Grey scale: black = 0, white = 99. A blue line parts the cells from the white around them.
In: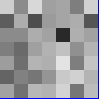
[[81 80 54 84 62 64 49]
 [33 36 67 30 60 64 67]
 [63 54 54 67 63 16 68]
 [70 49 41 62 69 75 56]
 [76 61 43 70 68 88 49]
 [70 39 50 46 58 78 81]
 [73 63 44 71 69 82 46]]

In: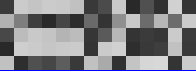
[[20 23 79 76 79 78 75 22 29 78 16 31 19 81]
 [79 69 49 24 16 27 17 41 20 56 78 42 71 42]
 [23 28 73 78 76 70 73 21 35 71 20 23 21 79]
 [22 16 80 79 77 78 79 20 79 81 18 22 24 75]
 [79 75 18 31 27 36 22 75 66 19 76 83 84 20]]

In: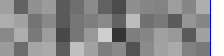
[[67 62 38 56 60 35 43 54 38 29 55 52 51 61 52]
 [52 67 63 45 53 35 46 49 53 38 73 44 47 35 58]
 [62 53 67 47 61 28 46 59 80 20 49 52 62 59 35]
 [47 60 42 64 66 36 74 63 49 53 32 54 63 66 50]]

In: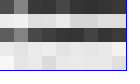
[[22 30 51 22 21 27 20 19 20]
 [86 92 93 86 87 91 83 83 86]
 [23 36 51 28 24 21 20 26 20]
 [94 91 88 91 92 88 90 89 90]
 [87 96 89 91 85 90 91 90 90]]

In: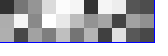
[[30 19 46 58 85 98 95 20 95 92 33]
 [56 67 95 53 99 90 73 57 64 26 63]
 [28 68 28 63 49 74 45 70 25 87 34]]

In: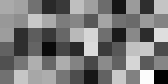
[[76 66 63 44 16 22 74 62 42  8 60 18]
 [51 59 55 78 66 48 52 34 64 44 41 60]
 [86 61 18 36 22 40 72 83 43 10 53 17]
 [29 38 18 39  4 27 16 85 23 34 75 78]
 [52 31 46 68 40 67 51 28 54 38 83 35]
 [ 1 44 77 65 67 46 30  9 38 78 50 98]]

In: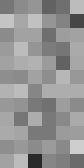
[[73 46 54 58 38 43]
 [27 76 65 75 58 51]
 [63 54 63 63 43 61]
 [66 60 73 58 48 46]
 [65 63 67 69 60 38]
 [59 55 54 63 55 71]
 [67 69 73 52 67 67]
 [54 59 57 47 44 61]
 [66 65 46 67 47 53]
 [61 66 64 47 47 60]
 [80 55 59 54 60 53]
 [41 63 73 16 52 49]]
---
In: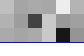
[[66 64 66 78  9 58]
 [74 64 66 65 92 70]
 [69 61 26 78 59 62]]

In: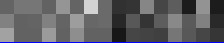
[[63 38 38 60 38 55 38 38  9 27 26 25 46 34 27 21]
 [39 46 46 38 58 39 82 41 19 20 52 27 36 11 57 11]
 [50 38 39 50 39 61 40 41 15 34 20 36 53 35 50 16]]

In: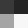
[[64 96]
 [22 14]]

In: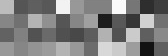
[[59 52 57 60 70 59 42 84 79 61  7 37]
 [73 33 37 34 94 59 50 50 97 46 18 24]
 [52 44 70 56 33 52 62 11 34 21 81 44]
 [38 50 32 41 31 28 36 69 32 79 37 53]]

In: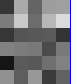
[[56 36 59 23 38]
 [21 66 39 61 62]
 [48 78 42 71 85]
 [21 33 34 35 20]
 [50 48 47 29 47]
 [ 8 35 34 43 50]]

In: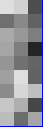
[[73 42 64]
 [86 81 30]
 [43 53 38]
 [66 59 49]
 [64 49 14]
 [58 44 39]
 [62 86 38]
 [54 83 74]
 [77 68 27]]

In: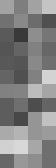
[[40 59 55 43]
 [63 49 63 76]
 [44 53 42 31]
 [35 22 55 46]
 [33 39 50 40]
 [34 33 53 43]
 [39 31 50 82]
 [50 51 73 64]
 [36 43 30 39]
 [36 28 58 75]
 [66 70 58 60]
 [81 84 65 43]]

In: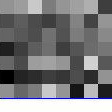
[[56 40 48 78 58  8 73 11]
 [57 61 78 48 58 62 68 24]
 [30 36 29 24 33 51 26 58]
 [39 34 30 44 32 48 41 53]
 [12 24 36 43 24 33 42 46]
 [40 29 61 63 58 28 81 34]
 [ 0 14 17 24 21 30 17 57]]
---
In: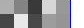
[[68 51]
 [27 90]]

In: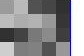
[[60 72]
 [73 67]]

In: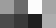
[[61 41]
 [29 22]]

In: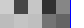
[[80 27]
 [73 76]]

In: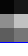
[[ 2  9]
 [55 75]]

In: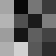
[[64  3]
 [70 31]]
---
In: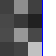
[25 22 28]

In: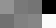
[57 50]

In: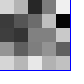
[83 33 50 57 75]

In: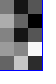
[47 39 33]

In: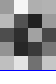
[60 32 63 46]

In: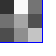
[19 64 76]

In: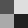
[32 13]
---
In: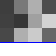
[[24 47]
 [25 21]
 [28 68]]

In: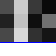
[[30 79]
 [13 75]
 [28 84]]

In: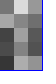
[[46 85]
 [65 52]
 [26 62]]

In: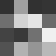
[[19 62]
 [43 82]
 [26 22]]

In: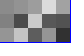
[[54 57]
 [50 29]
 [58 76]]

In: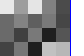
[[90 61]
 [41 51]
 [41 25]]

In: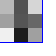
[[72 32]
 [62 33]
 [93 11]]

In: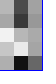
[[71 29]
 [65 22]
 [94 71]]

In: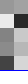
[[59 63]
 [91 16]
 [51 78]]
